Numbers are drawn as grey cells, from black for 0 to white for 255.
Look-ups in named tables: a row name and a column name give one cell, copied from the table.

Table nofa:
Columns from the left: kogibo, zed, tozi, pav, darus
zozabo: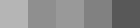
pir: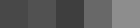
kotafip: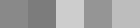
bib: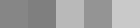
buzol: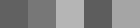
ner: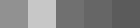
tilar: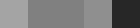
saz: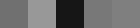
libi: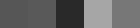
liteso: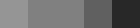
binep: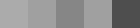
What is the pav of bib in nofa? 148
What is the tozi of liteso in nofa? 128
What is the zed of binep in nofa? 160
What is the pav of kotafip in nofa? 149
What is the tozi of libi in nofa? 41
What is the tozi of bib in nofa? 185
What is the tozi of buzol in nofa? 181
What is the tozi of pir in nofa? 62
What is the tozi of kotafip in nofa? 205
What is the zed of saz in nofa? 152
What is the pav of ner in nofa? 102
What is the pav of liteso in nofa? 96
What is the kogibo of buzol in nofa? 97
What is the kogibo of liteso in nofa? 149
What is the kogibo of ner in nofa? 145
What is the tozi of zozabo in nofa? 153
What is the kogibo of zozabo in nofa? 181
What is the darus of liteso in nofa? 40

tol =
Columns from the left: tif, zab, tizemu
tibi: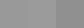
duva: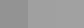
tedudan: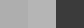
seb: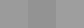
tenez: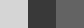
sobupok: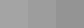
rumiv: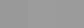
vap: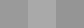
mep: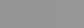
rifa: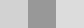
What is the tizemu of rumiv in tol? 155
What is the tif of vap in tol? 154
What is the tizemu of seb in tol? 158
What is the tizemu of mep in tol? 151
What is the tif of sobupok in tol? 164
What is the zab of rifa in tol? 152
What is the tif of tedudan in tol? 174
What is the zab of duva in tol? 160
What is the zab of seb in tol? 147
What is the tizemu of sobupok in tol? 148
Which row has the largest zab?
tedudan

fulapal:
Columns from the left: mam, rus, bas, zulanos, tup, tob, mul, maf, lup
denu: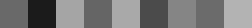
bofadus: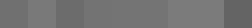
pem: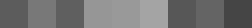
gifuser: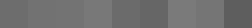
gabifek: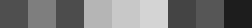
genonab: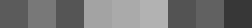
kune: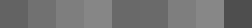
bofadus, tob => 116
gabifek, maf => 86
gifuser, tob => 102
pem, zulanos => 150
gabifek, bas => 76
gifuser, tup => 107
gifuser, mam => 109
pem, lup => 69
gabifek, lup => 29
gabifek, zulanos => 181
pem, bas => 95

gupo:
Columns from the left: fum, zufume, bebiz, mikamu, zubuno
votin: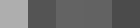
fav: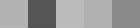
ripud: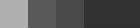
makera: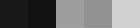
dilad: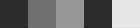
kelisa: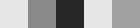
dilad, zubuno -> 231
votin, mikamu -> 98
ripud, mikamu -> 50
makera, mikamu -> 146
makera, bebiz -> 158
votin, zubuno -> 75
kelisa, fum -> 231
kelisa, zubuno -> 160
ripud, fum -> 175
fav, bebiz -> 187
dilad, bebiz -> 151
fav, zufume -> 85
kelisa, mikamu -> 231
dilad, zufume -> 112
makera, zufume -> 17
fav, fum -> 179
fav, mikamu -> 176
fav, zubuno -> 138
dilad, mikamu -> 43
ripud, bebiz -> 74

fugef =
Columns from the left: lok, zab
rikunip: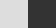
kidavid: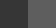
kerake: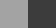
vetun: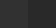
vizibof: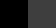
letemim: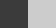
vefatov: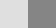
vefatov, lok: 223
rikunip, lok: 221
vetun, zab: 41
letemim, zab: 204
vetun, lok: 49
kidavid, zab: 94
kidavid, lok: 54
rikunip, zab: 51
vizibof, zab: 62
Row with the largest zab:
letemim

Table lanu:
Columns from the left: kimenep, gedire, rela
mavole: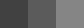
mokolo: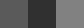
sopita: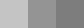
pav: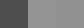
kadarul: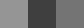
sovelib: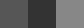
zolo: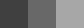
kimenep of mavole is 65
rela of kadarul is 116
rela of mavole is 133
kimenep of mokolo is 90
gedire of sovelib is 51
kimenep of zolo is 64
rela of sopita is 125
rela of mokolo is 129
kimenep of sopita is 196
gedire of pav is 148
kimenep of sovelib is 86
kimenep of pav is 78
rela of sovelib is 135
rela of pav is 145
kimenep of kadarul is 149
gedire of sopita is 148
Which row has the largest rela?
zolo

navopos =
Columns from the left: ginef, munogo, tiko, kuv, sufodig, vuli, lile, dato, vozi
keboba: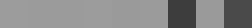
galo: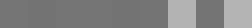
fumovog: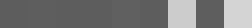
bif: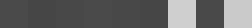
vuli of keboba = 155
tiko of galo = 117
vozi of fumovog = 212
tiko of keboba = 155
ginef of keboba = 156
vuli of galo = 116

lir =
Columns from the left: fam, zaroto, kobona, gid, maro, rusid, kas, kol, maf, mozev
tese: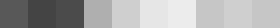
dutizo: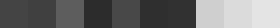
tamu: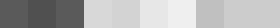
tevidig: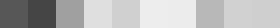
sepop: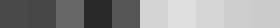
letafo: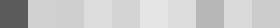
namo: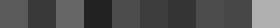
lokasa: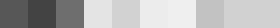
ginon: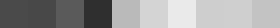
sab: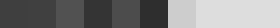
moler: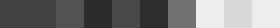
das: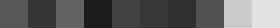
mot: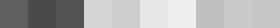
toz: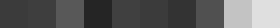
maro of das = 65
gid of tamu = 216
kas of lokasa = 239
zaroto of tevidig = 69
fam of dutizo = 68
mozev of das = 226
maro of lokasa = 210
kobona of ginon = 90
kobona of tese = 75
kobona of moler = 83
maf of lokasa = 209
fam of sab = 63
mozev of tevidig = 207
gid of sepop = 41
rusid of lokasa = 236
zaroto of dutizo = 64
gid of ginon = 47
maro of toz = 64
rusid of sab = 46
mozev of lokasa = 209

